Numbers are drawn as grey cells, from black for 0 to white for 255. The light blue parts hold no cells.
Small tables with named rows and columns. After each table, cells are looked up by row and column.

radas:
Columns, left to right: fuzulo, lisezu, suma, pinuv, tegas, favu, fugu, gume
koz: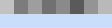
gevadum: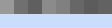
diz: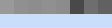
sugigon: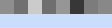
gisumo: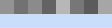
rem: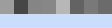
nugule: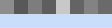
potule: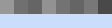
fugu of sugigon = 124
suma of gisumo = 139
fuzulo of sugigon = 142
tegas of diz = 140
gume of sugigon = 136
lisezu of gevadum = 112
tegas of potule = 115
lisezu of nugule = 88
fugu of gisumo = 91
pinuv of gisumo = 99
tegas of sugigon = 150

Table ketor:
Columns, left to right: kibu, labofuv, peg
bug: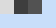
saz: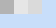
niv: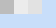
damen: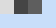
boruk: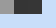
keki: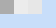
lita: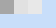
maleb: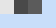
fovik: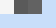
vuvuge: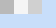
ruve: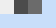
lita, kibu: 166
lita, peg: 232
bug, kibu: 219
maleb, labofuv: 73
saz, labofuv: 230
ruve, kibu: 238
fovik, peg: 98
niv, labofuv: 236
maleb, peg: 91
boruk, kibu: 154
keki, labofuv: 236
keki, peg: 231
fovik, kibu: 245
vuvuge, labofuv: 245

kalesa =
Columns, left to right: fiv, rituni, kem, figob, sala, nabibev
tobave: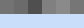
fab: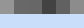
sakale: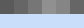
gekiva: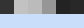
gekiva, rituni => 194
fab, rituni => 104
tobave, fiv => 115
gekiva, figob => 150
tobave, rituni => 107
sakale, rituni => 102
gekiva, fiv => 51
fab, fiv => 149
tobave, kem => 79
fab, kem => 103
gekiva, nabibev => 40
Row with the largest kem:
gekiva

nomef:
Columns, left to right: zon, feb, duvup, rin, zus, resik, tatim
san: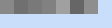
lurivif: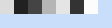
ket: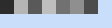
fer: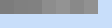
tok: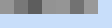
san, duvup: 121
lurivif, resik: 51
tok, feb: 120
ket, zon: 44
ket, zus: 113
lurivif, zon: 220
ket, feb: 181
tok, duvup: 93
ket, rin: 190
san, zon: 136
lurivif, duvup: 68
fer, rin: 141
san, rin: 129
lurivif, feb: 33
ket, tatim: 76
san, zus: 160

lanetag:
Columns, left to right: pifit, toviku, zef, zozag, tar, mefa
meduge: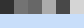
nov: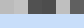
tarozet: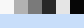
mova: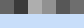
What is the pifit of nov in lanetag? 187
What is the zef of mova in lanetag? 174
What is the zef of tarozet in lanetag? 122
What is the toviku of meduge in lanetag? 115
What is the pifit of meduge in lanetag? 49
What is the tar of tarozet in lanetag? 229
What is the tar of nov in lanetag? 191
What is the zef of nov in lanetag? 81
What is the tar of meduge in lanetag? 72
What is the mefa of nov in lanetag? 96
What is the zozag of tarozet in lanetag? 40
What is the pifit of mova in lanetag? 100
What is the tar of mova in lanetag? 87
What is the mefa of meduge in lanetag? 213
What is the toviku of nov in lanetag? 194
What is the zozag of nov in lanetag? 77
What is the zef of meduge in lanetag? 103
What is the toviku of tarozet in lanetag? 178
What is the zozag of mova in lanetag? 145
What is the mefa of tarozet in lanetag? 6
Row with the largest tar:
tarozet

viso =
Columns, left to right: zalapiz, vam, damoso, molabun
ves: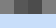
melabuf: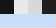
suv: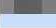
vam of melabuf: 233
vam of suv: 95
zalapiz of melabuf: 20
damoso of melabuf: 217
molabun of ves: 125
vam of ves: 87
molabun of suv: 124
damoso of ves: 76
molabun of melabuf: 31
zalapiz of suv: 132
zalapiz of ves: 126
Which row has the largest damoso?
melabuf

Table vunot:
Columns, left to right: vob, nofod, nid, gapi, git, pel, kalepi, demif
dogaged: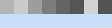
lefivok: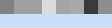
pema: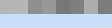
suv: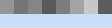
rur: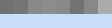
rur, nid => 137
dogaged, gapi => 124
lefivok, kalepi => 58
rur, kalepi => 135
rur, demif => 171
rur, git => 137
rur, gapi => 141
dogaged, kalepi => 211
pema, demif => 124
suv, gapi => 89
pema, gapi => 153
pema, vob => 181
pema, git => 119
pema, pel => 127
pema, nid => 143
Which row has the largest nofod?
dogaged

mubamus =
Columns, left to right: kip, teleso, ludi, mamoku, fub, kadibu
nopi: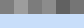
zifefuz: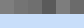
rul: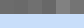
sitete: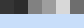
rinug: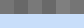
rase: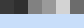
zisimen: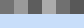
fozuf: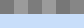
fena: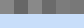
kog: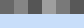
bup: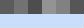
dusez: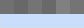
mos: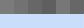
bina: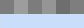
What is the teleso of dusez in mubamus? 104
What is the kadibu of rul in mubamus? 116
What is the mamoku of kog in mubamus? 158
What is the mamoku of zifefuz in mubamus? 90
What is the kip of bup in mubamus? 92
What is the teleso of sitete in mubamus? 44
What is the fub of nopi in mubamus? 97
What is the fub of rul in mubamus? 129
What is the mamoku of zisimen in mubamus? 171
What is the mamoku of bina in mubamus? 149
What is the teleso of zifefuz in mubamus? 116
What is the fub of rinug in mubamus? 127
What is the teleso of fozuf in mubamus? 155
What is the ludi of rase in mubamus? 129
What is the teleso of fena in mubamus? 103
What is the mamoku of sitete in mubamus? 158
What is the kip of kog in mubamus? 104
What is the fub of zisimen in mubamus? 112
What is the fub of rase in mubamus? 211
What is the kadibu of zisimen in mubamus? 88

